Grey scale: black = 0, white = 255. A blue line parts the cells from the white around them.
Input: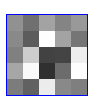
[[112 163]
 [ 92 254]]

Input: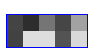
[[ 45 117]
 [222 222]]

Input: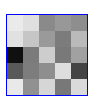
[[223 138]
 [198 154]]

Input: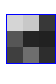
[[200  56]
 [ 36  33]]

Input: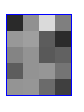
[[145 218]
 [159  92]]

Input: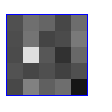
[[111 101]
 [116  68]]

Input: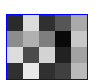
[[220  48]
 [176 126]]

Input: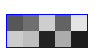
[[111 206]
 [190  35]]

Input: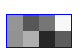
[[ 87 118]
 [176  39]]
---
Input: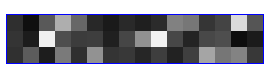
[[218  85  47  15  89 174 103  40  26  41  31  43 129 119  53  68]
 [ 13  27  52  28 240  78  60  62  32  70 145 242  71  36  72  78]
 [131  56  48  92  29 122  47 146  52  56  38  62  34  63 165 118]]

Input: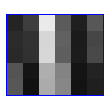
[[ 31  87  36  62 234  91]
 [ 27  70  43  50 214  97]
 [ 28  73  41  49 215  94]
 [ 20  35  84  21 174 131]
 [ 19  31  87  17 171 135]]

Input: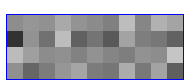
[[177 164 141 150 145 169 147 139 128 189 134]
 [119  98  50 146 113 189  97 116  89 163 126]
 [141 197 187 159 140 144 130 146 133 126 146]
 [163  95 144 102 124 150 165 124 118 172 121]]

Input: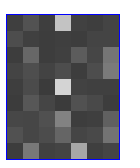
[[ 62  68  63  82  62 195  65]
 [ 68  68  77  64  61  63  61]
 [ 70 117  61 103  61  64  92]
 [ 77 122  68  78  67  77  61]
 [ 64  64  62  75  59 212  66]
 [ 73  61  60  87  69  59  81]
 [ 63  96  71  70  80 130  61]
 [ 73 115  81  70  76 101  69]
 [ 63  69  61 120  65  68 167]]

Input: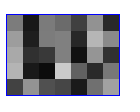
[[146  41 124  24 123 107  64]
 [182 138 157  30 124 128  39]
 [149  49 169  48  57 128  17]
 [ 42 120 180  25  12 203  97]
 [112 161  66 147  80  70  26]]

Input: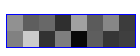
[[135  60 145  94 104  47 161  91]
 [ 54  63 129 203  50 126   8  94]]

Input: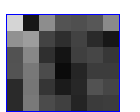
[[ 87 138 213  23 141  83  79]
 [ 42  23 145 157  67  46  66]
 [ 70  55  82 135  47  20  63]
 [ 60  60  83 120  75  11  37]
 [ 82  70  42 118  53  27  39]
 [ 59  61  42 121  75  64  36]]

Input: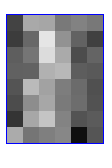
[[130 120  67 169 166 121]
 [ 98  64  60 104 229 146]
 [ 76 100  94 117 220 170]
 [ 93  89  97  98 177 184]
 [107  80  84 186 162 125]
 [109  82  76 141 167 122]
 [ 83  91  52 167 196 131]
 [ 15  85 171 117 127 135]]

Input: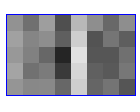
[[104 142 146 112 158  79 184 142]
 [117  94 161 133 142  95 206  83]
 [ 86 112 152 129 103  37 225  86]
 [ 89 119 164 113 123  58 214  96]
 [116  85 149 136 137 103 206 101]]
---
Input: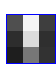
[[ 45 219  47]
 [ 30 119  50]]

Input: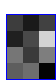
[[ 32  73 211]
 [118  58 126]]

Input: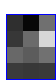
[[ 55 107 215]
 [104  92 113]]

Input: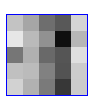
[[231 186 145]
 [118 176 105]]

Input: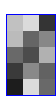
[[187 101 135]
 [105  76 177]]

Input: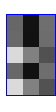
[[105  17 109]
 [218 129  81]]

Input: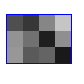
[[147 113  31]
 [151  90 100]]

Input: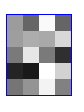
[[158 173 169]
 [122 231 122]]
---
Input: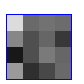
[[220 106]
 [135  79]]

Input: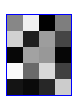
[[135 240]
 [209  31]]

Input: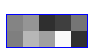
[[132 149]
 [127 183]]

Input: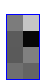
[[124 197]
 [ 91   7]]

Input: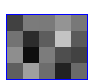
[[ 65 123]
 [115  44]]

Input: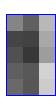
[[133  96]
 [ 69  66]]

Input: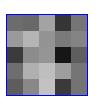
[[108 105]
 [154 181]]

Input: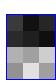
[[58 17]
 [42 31]]

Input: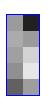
[[155  33]
 [171 155]]
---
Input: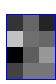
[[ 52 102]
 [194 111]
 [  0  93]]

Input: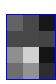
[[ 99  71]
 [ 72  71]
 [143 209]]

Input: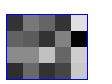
[[ 51 120]
 [ 98  91]
 [139 139]]

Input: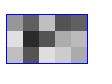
[[151  95]
 [224  42]
 [191  84]]

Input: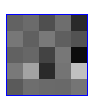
[[ 98 107]
 [119  96]
 [ 97 103]]

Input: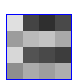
[[224  68]
 [156 186]
 [215  83]]
